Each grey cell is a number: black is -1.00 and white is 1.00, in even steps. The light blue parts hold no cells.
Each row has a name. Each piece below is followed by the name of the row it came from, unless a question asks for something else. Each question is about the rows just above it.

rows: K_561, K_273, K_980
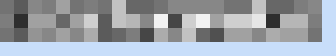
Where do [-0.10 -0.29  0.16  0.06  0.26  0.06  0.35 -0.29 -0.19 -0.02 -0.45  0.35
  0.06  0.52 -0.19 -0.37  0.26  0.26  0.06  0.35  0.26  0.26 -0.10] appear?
K_980
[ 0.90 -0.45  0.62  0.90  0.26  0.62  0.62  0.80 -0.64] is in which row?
K_273
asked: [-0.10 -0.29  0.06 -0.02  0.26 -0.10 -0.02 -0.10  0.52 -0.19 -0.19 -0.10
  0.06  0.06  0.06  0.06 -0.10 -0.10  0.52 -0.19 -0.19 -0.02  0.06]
K_561
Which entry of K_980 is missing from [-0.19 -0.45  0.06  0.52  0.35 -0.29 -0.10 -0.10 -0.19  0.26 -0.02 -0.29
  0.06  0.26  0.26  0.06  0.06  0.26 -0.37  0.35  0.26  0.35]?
[0.16]
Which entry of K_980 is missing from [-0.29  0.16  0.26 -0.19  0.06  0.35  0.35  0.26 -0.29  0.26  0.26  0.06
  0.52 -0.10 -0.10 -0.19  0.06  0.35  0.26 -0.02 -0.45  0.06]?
[-0.37]

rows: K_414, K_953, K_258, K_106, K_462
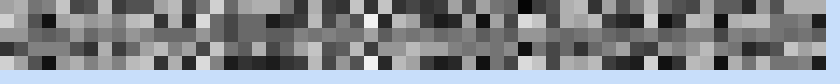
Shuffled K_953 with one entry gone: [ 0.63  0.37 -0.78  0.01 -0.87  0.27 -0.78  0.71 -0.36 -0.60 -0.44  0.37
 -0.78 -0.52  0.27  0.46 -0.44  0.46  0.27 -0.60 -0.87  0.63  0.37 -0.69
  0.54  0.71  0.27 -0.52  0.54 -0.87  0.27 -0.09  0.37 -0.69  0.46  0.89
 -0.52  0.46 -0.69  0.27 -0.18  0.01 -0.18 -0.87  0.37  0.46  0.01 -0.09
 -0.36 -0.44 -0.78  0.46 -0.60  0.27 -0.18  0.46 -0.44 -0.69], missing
[0.18]
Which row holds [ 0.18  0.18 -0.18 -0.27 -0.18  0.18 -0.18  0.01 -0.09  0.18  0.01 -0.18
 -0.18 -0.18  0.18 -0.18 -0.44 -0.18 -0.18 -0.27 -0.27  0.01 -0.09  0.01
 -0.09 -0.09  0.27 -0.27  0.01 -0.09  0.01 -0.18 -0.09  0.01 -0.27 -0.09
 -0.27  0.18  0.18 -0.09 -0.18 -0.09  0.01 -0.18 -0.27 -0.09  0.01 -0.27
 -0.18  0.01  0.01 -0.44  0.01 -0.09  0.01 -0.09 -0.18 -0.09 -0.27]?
K_258
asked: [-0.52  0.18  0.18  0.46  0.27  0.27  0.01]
K_106
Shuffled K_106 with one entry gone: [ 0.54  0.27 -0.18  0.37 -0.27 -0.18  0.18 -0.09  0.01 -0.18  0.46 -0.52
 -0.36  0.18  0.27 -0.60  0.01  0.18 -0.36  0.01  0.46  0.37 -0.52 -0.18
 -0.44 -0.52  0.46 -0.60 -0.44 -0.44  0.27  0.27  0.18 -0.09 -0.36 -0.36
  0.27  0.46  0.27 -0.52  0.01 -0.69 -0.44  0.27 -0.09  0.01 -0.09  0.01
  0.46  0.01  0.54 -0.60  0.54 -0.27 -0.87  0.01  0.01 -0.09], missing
[0.09]

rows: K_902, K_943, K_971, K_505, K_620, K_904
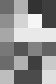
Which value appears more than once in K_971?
[0.83]
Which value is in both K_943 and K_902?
[-0.51]

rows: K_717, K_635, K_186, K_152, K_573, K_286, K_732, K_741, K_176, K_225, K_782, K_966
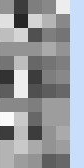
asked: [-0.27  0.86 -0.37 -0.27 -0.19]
K_732
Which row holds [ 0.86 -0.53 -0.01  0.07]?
K_286
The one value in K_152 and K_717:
[0.15]
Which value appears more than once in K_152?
[0.15]
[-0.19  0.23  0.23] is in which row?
K_176

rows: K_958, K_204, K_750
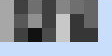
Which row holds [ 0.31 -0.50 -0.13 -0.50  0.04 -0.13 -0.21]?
K_958
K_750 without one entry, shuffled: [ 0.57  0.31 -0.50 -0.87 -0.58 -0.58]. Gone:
[-0.41]
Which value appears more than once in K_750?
[-0.58]

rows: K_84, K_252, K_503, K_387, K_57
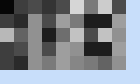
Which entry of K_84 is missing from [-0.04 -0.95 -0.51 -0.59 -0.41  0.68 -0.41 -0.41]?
[0.60]
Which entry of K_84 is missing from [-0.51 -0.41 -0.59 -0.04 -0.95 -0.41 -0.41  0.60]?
[0.68]
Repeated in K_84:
[-0.41]
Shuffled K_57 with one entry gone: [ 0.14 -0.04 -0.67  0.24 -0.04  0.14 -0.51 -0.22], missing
[0.05]

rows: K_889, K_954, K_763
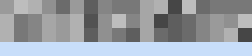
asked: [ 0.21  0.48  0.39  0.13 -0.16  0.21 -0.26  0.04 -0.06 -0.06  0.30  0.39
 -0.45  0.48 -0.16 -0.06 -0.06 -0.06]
K_889
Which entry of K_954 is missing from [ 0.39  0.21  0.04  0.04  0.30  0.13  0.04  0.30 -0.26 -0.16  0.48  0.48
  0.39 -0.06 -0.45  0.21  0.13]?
[-0.36]
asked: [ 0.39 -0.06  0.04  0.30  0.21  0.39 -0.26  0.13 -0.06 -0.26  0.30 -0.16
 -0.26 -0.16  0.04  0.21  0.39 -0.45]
K_763

